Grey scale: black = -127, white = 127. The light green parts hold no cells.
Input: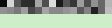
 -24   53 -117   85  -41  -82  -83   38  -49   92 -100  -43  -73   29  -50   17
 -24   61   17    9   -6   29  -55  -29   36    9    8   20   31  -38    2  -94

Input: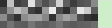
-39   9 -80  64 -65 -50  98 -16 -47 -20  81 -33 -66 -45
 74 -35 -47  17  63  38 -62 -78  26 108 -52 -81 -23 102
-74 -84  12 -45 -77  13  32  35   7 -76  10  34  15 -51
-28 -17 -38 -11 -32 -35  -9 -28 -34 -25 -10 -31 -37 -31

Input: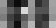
 -52   34   25  -79 -115  -87   25  -80
 -45   29   10  -34  -65   87   19  -43
 -80   19   -3  -62  -87  -38    8  -65
 -53   67   34  -47 -113  -13   54  -72

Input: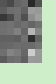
-86 -45 -43 -54 -27 -20
 28  24 -34 -17 -15 -30
 13  31 -71 -54 -17 -47
-26 -14 -17 -13 -22 -15
 53   5 -15 -11   1 -25
-81 -29 -30 -30 -34 -14
-20 -11 -25 -23 -18 -20
 77  26 -16   4  -4 -24
 26  24 -36 -19 -15 -31

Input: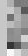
 -5  -2  72  47
 43 -38  71  73
 50  26  72 -13
 42  23  71  60
 20   0  71  10
 17  82  71  14
-37  16  72 -74
 90  57  72 119

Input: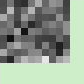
   9  -63  -52  -10  -70  -80   -9   46  -25   19
 -30  -57  -47   57  -52  -16   52  -39  -10   -6
  17  -47   42  -13  -53   24  -13  -48  -44  -49
 -18   14  -22   -2  -70  -23  -85  -57  -16    2
 -30   15   -7  -20   34 -107   -2  -12  -35  -22
 -22  -52  -51 -110  -15  -32  -29  -60  -65  -68
 -95  -55  -45   10   41    3   -1  -63    0  -57
 -89    8   39  -20  -36  -26    6    9  -43  -26
  32   56  -49  -88    6   55   31   41  102  -31
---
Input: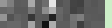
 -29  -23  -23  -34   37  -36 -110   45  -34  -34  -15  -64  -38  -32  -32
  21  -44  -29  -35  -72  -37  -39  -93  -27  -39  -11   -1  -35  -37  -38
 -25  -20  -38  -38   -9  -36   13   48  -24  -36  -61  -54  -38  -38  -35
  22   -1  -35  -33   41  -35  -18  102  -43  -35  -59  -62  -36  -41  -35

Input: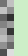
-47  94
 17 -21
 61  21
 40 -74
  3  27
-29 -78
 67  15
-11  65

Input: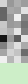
 112   54   97   37
  37   83   67  -19
   0   58   95   42
-106   25  -36   99
  67   50  100    0
  72   25   31  -11
 -25   24  111    5
 -26   40   34   97
  84   24   46   29

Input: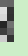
 77 -75
-64 -32
-89 -14
 87 -78
 95 -75
-24 -26

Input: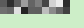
-16 -24  96 -92 -32 -33  61  10 -25 -63
-36 -81 -34  29 -27  -2 -58  82 107 -83

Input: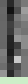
  21  -86  -31   -7
 -18  -69  -50   -7
  -9  -83   72   -7
  -2 -100  -37  -14
 -24  -92  -65   12
 -23  -90   24   12
 -23  -67   -1  -12
 -23  -62  -22   -7
 -25  -78   -7   12
 -23 -109  -51   29
 -29  -86  -31   -7

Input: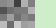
 60 -18  74  30  38
 -5  31 -15   6  -6
-44 -15  -4  -4  50
  9  17 -64  49   0
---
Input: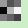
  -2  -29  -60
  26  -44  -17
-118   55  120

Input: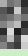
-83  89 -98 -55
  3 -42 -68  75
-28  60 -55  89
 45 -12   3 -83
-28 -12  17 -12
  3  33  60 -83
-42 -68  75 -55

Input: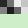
  3 -99 -26  95
-87 -13 108  69

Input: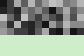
 -91  -64  -91   10  -21   10  -34 -106  -21   41  -34   10
  65  -21  -78   65  -21  -64   -6  -48  -78   26  -48   53
  26   -6  -64  -64  -91  -34   41  -91 -106   10 -106  -78
-106  -64   41  -34   53  -21   26   65   53   -6   10   53
  10  -78   53  -78  -91  -48 -106   26  -34   53   10   10

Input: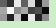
  39  121    9   39  -62  -47 -117
  24  -92   77 -117  106  -92    9
 -31  -78  106  -31   90 -105   24

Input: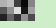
 -93  -26  -77   17  -51
  48   63  -64 -120    5
 -39   17   93 -105   33
